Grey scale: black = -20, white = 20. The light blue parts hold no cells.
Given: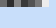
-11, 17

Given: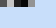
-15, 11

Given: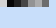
-9, 13

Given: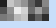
13, 17

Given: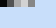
7, 13

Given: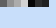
13, 13

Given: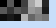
-8, 12

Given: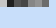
-9, 11

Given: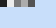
-1, 17
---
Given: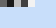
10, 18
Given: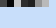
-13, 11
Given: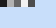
-4, 18
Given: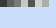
11, 13
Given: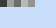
-3, 9
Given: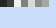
0, 18
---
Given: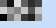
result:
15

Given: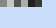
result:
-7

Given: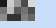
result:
4

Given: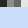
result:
-4

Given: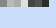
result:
7

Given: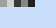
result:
-11

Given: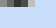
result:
-12

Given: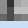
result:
6
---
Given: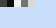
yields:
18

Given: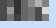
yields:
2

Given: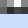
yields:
5

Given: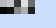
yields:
-11

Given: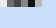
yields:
1

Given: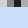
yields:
1
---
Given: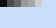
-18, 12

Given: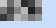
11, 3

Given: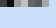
-10, 6

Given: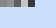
1, -11

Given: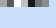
6, 2

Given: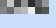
-1, -7

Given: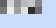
-5, -3

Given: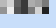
9, -15

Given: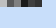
10, -12

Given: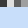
-11, 5
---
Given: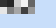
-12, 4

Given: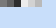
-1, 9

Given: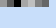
4, -4

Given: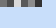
-2, -12

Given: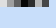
15, -9

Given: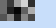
-3, -9

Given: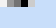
18, 12
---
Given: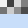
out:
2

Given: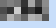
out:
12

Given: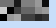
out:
-10

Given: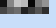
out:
-3

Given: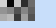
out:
-7

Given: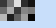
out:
-11

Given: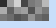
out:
3
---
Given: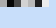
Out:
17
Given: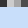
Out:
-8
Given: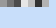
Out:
8
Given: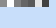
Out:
-10
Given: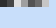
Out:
11
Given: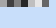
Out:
-4
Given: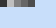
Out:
-8
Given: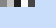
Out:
-9
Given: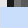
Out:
-6
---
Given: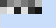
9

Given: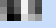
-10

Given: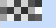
19

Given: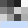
9

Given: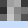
-1

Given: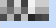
6
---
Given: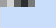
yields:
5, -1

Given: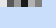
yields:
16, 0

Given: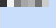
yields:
-12, 12

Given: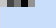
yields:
11, 3

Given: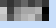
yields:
-8, -18

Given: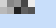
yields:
13, -7
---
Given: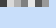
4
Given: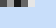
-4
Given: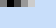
0
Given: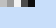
4
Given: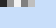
4
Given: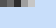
-3
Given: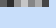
1
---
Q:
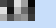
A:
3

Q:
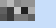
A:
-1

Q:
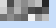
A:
4

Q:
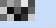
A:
-12

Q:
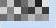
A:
3

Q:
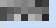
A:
4

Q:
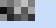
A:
-4
